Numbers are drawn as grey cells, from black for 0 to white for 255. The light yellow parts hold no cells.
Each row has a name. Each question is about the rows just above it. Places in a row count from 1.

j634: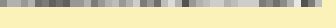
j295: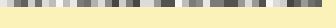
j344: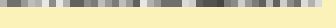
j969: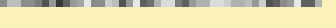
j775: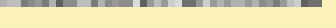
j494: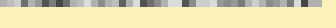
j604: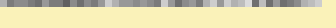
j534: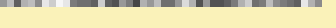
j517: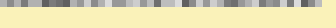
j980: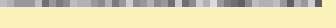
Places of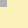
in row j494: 1 5 11 14 16 19 24 36 38 41 45 46
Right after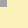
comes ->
[231]
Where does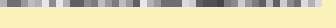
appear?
j344
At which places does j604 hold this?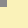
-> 3 4 11 13 20 22 27 43

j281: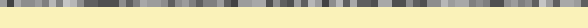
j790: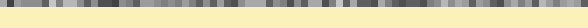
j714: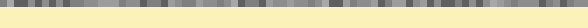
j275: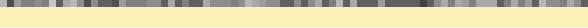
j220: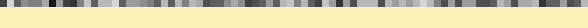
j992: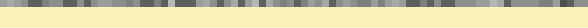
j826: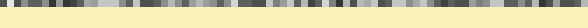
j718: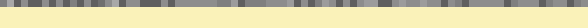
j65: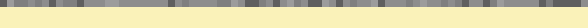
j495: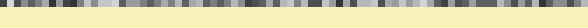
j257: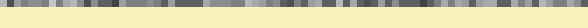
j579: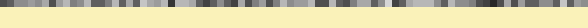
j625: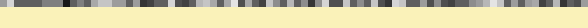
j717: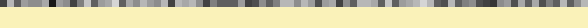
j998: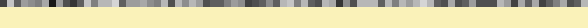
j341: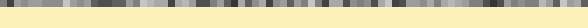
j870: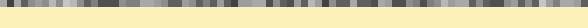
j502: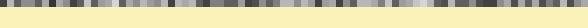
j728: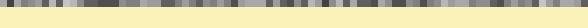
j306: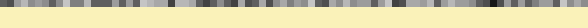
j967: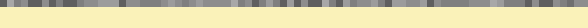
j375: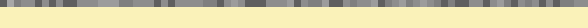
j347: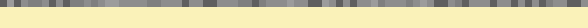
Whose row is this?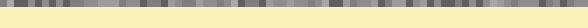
j714
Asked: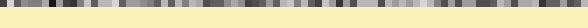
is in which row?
j220
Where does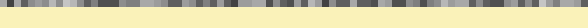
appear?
j870
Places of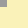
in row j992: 1 3 15 16 29 36 45 50 54 56 58 69 70 80
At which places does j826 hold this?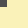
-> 1 3 21 22 37 38 51 55 66 67 79 81 82
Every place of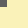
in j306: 1 8 14 15 16 18 20 29 31 33 37 46 54 63 69 74 76 80
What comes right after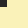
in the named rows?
[79]

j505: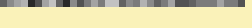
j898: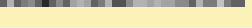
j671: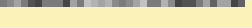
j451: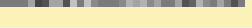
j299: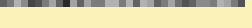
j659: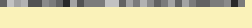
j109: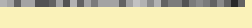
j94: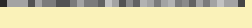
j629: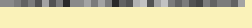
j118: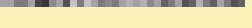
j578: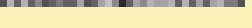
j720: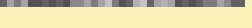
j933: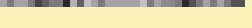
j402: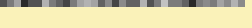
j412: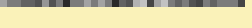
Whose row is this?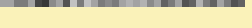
j118
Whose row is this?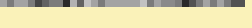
j933
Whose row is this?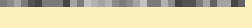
j671
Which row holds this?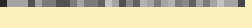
j94
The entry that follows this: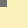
[82]
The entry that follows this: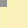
[82]
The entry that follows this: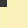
[138]

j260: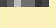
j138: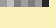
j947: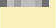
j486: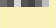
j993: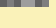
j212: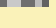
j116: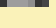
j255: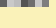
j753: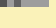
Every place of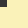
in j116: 1 6
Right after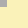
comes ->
[110]
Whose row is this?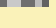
j212
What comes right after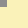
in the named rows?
[53]

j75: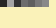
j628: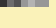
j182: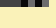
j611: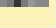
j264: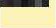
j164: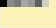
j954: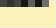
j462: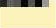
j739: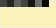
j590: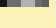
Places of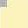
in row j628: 5
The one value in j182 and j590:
[109]

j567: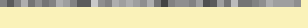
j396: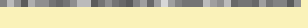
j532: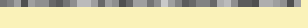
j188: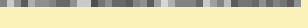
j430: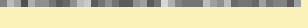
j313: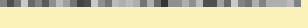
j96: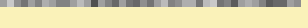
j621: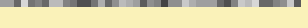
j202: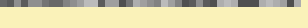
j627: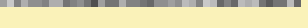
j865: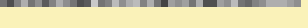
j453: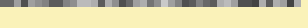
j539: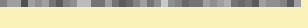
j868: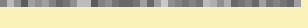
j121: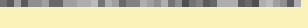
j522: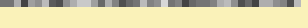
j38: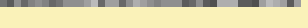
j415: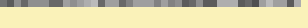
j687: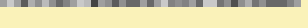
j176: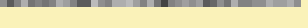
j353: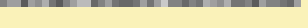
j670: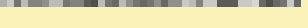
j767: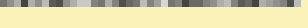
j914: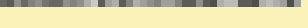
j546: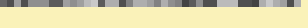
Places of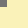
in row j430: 8 15 17 23 27 28 29 35 36 39
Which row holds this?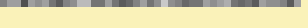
j539

